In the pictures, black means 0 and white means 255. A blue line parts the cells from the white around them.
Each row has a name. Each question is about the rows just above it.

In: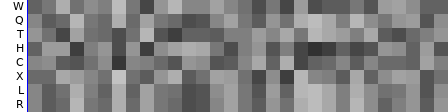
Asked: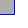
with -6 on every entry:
[168]
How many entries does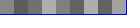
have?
9
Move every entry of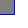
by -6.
[121]
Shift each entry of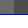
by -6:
[100  71]
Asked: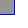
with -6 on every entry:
[143]
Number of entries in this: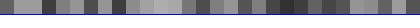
30

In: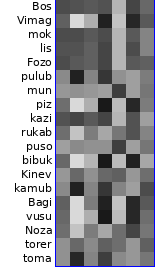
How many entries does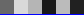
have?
6
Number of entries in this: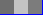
3
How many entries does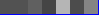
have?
7
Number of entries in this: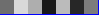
7
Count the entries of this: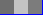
3
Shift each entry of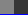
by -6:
[126  48]

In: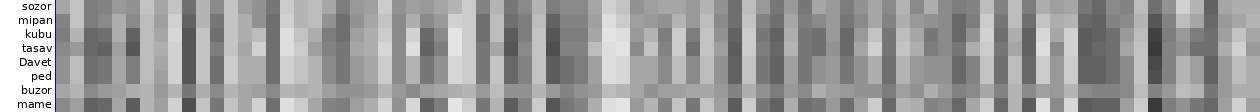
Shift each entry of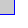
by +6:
[209]
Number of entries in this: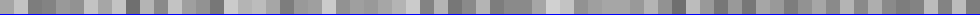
70
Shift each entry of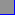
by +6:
[152]
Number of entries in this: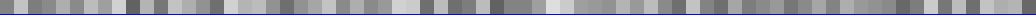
74
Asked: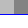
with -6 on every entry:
[182 125]

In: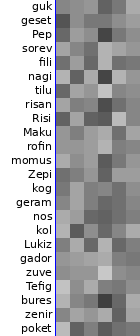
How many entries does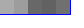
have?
5
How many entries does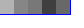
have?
5
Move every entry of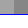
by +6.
[170 140]
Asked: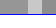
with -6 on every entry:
[144 144 194 136]
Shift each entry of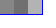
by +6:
[140 118 185]

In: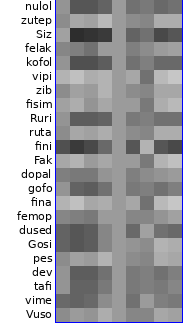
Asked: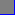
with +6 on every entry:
[133]
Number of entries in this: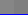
2

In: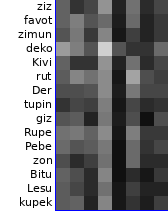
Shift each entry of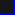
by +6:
[29]
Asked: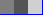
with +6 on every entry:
[132  90 214]
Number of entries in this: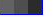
3
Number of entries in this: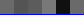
6
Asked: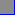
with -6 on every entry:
[133]
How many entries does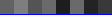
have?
8

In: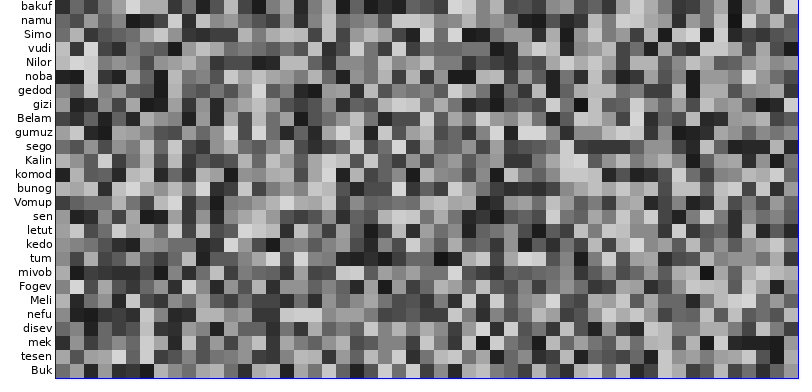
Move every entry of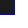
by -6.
[22]
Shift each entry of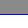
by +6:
[144 144]
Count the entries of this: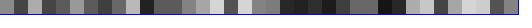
37

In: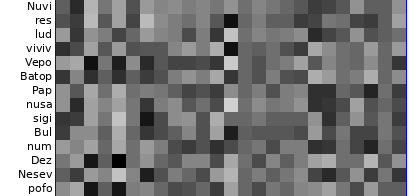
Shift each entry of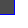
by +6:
[81]
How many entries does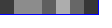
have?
7
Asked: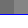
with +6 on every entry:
[117 139]
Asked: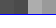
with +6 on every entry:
[ 87  81 179 160]
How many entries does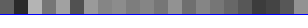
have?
22
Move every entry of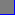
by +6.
[131]

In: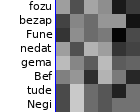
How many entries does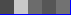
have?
5
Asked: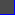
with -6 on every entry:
[68]

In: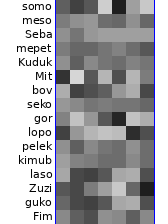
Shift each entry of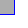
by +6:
[179]
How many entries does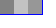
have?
3

